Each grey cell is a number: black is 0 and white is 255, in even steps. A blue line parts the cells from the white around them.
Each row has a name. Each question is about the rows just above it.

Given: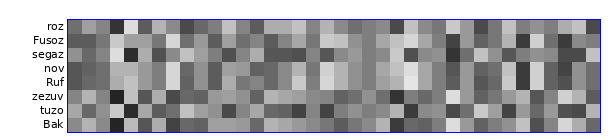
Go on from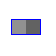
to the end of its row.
[179 167 159 138 132  98 111 145 111  52 126 104 126 221 153  98 119 153
 179  86 132 208 179  92]
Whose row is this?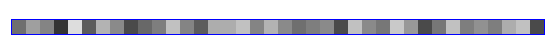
roz
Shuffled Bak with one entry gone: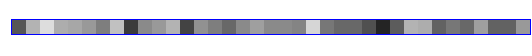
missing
[186]

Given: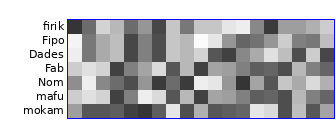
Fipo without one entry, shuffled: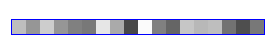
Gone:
[244]
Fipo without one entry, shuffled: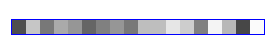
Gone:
[114]
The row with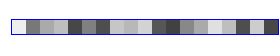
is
Dades
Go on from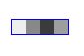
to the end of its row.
[158 176 205]
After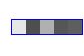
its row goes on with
[101 230 218  78 190  86 164]

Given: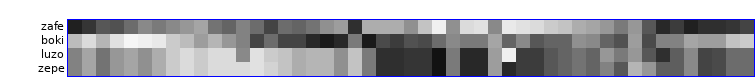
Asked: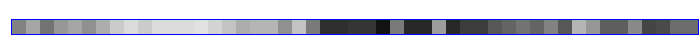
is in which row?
zepe
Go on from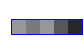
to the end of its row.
[60 32 47 47 53 68]
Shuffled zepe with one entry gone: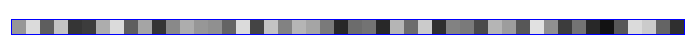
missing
[211]
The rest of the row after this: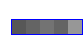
[122 151  87  47  94 137  68  74 108 108]

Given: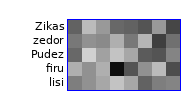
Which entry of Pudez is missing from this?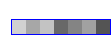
[91]
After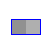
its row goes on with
[ 14  84 145 187  77]

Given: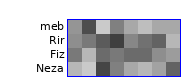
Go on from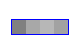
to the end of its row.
[99]
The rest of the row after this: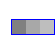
[168 168]
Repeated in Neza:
[183]
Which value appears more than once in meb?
[168]
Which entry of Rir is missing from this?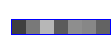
[113]
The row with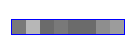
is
Fiz

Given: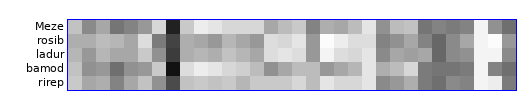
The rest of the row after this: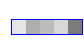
[117 117 123 244 131 111]
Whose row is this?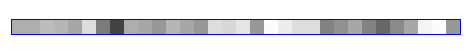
rosib
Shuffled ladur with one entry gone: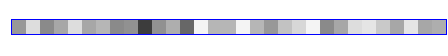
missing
[159]
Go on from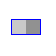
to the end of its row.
[ 60 174 182 174 194 182 167 221 229 221 152 244 221 215 229 138 167 159
 167 103 138 145 244 244 138]
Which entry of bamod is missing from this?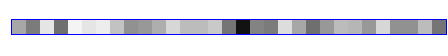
[207]
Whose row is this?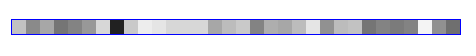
Meze

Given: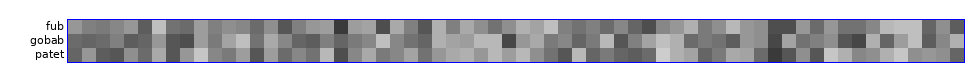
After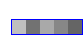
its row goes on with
[ 93 128 101 122 135 191 135 114 101 176 163 157 184 184  71 151 169 122
 135 101 122 184  86 128 163 191 176 107 122 114  93 151 143  71 163 114
 128 143  86  71 176 101 157 191  93 135 176]
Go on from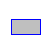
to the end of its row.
[101 143  93]
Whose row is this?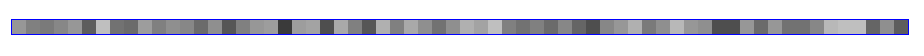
fub
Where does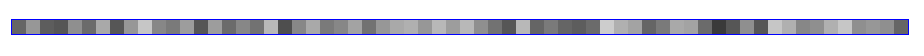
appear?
patet
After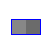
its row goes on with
[143  86 128 151 157  58 157 163  78 169 128  86 176 128 169 143 114 143
 176 163 191 128 114 128 107 135 101  78 135 151 176 122 143 184 151 143
  78  78 151 107 151 114 114 135 184 191 191 101 143  93]
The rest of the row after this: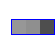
[ 78 151 107 151 114 114 135 184 191 191 101 143  93]
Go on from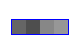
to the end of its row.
[176 122 143 184 151 143  78  78 151 107 151 114 114 135 184 191 191 101
 143  93]

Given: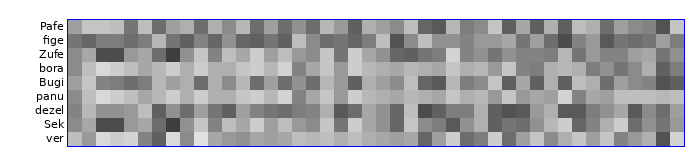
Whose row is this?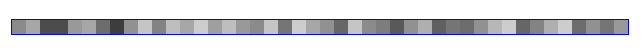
Sek
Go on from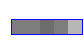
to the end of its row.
[117  96 131 102 145 102  96 117  96 190 139 109 117 102 125 190  82 139
 190 145 145 131 153 153 167 117 159 109  76 131 153  89 117 109 117 159
 125]

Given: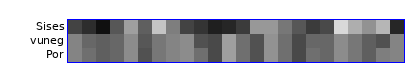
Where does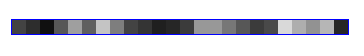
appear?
Sises
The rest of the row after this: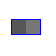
[132 140  81  73 159 111  81 146 111  73 103 103 140 119  95  81 132]

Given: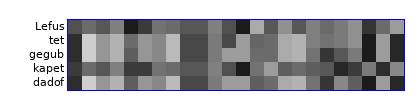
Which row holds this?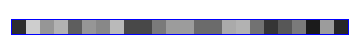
gegub
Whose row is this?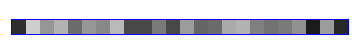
tet
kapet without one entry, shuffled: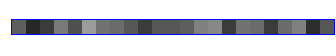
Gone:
[27]
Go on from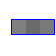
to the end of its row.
[144  53 107 156]
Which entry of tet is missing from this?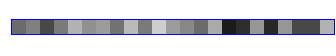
[101]

